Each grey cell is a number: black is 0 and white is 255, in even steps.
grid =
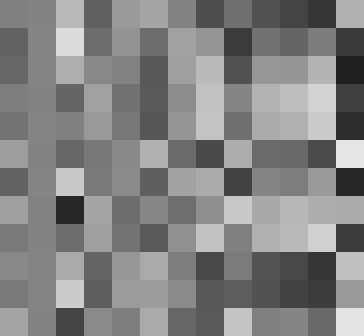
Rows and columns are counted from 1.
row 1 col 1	129
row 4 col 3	101
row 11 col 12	60
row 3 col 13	32
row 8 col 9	200
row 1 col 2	131
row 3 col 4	136
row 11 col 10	82
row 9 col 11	185
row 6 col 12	75
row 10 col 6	170
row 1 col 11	68
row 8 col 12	173
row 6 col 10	106
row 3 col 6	88
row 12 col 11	133
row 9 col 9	128
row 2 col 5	147
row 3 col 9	81
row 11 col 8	87
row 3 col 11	149
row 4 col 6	90
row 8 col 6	135
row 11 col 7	138
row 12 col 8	89
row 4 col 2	131
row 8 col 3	38
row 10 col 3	170
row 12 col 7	102
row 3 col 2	132
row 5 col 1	115
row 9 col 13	59
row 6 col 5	137
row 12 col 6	170
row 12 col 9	196

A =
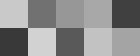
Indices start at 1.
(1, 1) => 201
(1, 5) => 64
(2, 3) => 89

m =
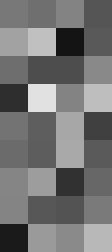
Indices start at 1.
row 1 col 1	120
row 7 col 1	133
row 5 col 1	115
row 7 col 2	157
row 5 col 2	94
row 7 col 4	103
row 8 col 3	83
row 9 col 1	26
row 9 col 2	154
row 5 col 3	167

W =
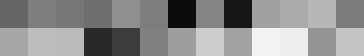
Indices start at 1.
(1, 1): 101
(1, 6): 125
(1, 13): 124
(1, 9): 22
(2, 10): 242
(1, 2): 126
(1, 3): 119
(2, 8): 205
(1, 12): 183

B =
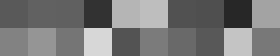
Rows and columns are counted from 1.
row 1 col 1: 89
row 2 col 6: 123
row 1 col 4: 50
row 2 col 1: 130
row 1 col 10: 163

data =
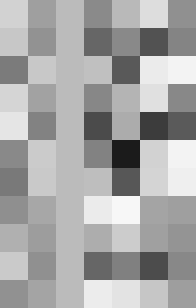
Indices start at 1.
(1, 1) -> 210
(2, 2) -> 146
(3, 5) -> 89
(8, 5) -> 247
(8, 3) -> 187
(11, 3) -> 187
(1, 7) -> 144
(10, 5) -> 128
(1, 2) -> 159
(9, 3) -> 187
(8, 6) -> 164
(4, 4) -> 135
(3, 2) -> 200
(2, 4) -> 102
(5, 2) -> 130
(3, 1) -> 123
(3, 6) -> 235
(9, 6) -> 160
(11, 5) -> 227
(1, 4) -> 138
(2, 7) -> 132
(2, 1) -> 199
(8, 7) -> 159

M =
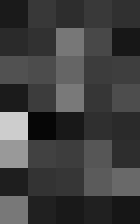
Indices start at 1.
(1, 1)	26
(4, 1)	27
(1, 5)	48
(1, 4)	57
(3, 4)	60
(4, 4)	54
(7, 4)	91
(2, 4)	72
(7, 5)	105
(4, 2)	60
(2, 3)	119
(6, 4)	86
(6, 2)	65
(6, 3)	61

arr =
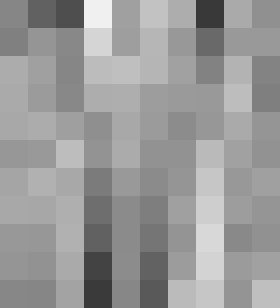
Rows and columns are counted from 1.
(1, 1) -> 134
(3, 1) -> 172
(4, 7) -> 154
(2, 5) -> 158
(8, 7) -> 160
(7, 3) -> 168
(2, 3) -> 136
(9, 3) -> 177
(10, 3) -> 170
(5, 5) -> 168
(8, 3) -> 175
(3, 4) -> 188
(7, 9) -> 152
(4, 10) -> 127
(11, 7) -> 187
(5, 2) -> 172
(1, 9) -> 170
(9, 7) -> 148
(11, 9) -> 148
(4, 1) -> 170
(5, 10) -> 149
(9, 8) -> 216
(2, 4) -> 213
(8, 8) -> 206
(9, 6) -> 117
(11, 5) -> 135
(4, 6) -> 157
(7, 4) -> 123
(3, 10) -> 131
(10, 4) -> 67
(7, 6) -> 139
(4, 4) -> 173
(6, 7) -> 146
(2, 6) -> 182
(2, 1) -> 128
